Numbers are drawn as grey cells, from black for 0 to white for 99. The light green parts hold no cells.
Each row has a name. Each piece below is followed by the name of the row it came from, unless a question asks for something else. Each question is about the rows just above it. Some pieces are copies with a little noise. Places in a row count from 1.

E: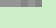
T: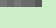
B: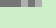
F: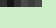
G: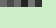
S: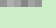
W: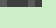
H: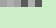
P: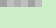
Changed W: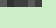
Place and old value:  2, [24]
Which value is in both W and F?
[24]
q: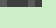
W
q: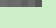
T
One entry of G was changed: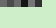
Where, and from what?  4, [14]

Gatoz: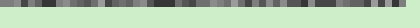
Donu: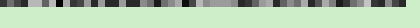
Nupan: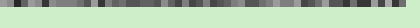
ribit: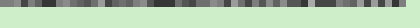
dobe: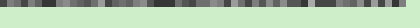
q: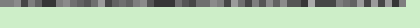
ribit
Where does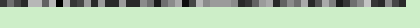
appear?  Donu

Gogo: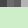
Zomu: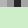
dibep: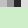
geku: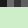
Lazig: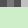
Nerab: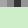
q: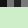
geku
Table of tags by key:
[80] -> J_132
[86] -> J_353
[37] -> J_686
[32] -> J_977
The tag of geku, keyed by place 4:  J_686

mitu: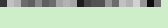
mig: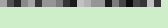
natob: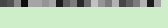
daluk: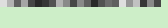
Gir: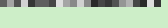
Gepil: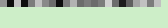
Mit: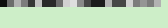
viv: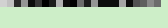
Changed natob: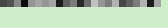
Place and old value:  5, [64]
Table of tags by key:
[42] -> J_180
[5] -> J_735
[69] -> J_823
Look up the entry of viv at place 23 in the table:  J_180

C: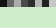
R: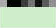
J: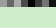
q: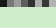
C
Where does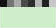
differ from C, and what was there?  2, [40]
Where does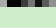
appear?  R
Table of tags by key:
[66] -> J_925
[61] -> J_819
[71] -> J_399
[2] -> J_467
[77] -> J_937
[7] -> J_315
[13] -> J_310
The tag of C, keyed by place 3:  J_925
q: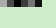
J
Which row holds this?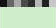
C

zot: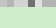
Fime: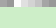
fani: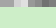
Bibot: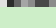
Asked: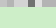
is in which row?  zot
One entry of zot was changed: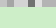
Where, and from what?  2, [70]
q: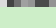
Bibot
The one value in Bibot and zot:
[87]

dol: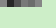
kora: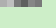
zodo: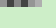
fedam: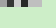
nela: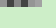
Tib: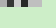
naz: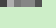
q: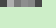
naz
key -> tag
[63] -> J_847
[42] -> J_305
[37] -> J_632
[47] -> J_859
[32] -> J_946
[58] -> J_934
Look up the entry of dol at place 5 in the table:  J_305
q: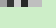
fedam

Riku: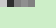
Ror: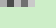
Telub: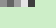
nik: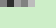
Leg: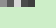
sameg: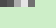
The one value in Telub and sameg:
[89]
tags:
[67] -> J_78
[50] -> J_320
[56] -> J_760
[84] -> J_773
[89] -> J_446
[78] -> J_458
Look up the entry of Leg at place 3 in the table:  J_773

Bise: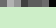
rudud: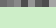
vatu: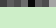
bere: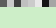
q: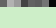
Bise
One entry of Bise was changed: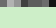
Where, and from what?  8, [3]
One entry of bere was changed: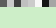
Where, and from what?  6, [90]
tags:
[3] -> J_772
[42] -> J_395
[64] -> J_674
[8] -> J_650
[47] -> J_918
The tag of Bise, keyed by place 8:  J_772
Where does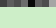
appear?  vatu
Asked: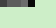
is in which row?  Bise

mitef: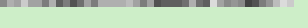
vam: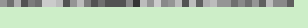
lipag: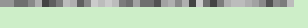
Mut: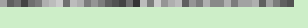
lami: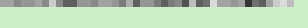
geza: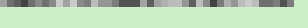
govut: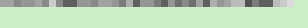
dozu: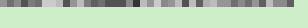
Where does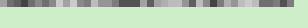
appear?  geza
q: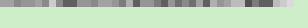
govut

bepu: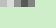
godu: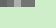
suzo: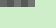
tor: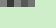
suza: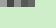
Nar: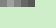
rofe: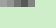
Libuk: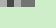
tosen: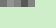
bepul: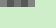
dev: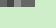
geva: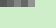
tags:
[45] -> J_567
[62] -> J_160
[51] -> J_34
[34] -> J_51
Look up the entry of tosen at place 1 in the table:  J_567
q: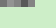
tosen
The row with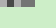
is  Libuk
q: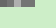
godu

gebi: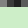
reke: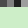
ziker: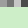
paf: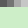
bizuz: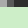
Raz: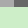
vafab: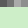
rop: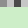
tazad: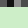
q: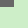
Raz
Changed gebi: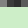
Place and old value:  3, [13]
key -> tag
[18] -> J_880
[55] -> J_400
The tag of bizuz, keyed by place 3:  J_880
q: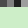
reke
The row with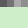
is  vafab
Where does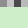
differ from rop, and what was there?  4, [77]
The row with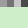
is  ziker

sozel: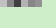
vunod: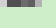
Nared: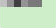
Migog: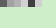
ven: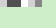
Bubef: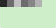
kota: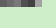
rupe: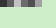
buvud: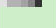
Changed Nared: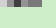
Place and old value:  1, [75]
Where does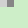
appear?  ven

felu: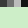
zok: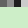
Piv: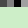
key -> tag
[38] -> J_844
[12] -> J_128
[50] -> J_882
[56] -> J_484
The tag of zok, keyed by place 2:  J_484
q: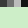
felu

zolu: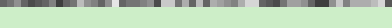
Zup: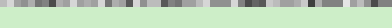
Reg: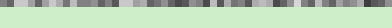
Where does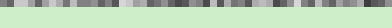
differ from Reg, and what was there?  18, [78]
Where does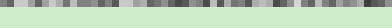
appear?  Reg
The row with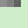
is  zolu
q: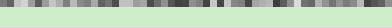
Reg
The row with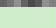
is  Reg
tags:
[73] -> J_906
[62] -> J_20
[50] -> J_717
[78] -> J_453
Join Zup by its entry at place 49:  J_717

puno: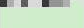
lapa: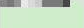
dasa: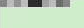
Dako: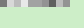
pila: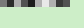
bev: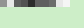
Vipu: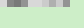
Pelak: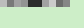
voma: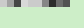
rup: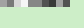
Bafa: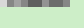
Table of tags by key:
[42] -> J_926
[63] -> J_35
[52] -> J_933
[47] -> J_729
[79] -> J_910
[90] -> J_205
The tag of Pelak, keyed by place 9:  J_926
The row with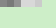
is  Vipu
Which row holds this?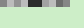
dasa

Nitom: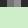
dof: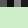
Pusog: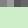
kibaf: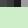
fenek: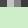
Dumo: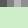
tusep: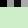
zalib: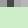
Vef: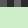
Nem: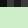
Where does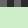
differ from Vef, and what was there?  1, [34]
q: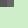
Pusog

